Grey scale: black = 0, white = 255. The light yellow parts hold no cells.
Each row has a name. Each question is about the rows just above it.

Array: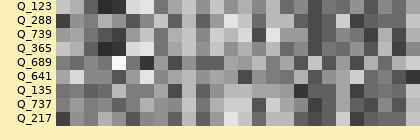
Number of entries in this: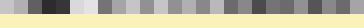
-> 26
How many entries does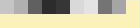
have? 9
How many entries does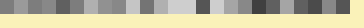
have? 25
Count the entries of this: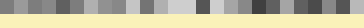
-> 26

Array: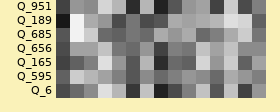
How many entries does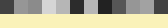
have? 12
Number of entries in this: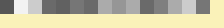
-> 15
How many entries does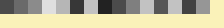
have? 15
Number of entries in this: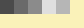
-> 5

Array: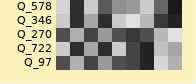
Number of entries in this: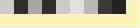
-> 9
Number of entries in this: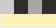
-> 4
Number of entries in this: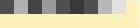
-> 9
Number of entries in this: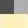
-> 2
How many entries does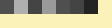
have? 7

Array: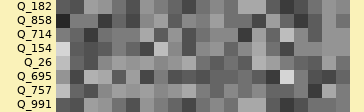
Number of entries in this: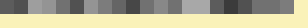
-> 21
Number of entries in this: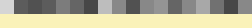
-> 18
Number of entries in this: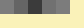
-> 5
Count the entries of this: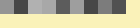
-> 9
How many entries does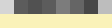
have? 8

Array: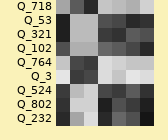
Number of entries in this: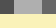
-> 4
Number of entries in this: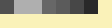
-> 7
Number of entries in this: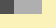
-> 3
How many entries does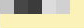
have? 5
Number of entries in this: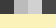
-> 4
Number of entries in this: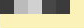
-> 5
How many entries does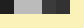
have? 5

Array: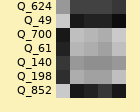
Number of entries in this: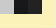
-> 3
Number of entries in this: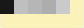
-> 5
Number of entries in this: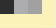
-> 3
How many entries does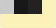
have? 3

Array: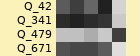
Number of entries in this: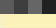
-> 4
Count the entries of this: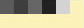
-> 5
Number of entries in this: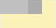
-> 3
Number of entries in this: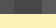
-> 4
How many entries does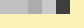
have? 5
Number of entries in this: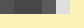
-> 5
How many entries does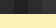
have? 4

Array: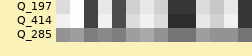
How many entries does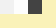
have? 3
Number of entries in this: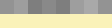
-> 8
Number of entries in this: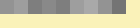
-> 9

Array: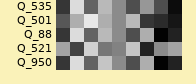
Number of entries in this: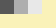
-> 3
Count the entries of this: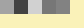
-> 5
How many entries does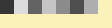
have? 7

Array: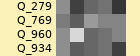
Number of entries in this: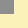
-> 1
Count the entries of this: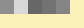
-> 5
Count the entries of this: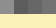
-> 4
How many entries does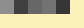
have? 5
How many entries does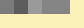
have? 5

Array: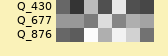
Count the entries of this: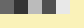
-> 5
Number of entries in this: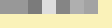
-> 7
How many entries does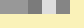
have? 5

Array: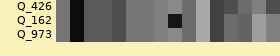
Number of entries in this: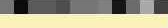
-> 12
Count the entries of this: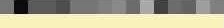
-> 16
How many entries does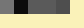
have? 5

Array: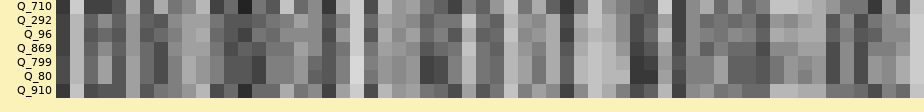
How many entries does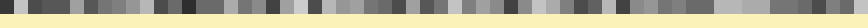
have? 62
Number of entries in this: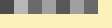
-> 7

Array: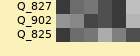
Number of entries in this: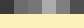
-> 6
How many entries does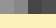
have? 4
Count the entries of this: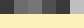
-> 6
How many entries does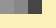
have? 3
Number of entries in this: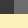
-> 2

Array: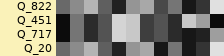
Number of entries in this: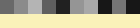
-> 10
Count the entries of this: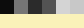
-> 6
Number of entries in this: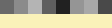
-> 8
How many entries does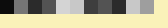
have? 11

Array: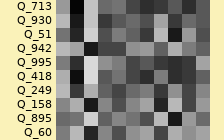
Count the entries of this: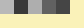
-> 5
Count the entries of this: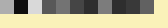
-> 11
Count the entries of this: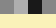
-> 4
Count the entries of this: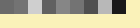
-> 9
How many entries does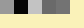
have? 5

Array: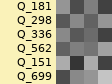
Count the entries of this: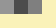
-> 3
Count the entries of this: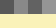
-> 4

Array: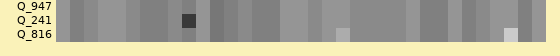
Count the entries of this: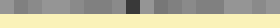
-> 20
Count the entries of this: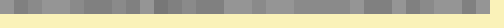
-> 35
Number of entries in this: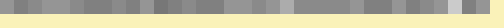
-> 35
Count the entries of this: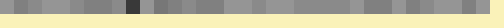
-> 35
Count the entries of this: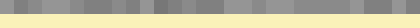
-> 30
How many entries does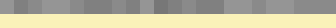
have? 24
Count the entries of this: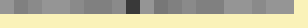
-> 21

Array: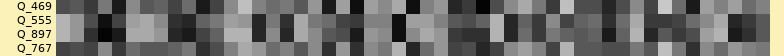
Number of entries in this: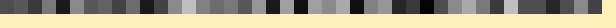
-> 43
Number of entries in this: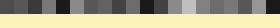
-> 20
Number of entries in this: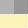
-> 2
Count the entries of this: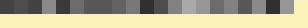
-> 21

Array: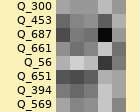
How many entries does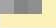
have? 3
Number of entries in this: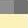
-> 2

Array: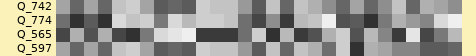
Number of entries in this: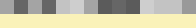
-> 14
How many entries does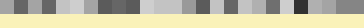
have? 26
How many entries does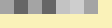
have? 7
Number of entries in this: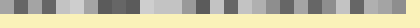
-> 29
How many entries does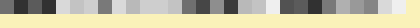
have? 29

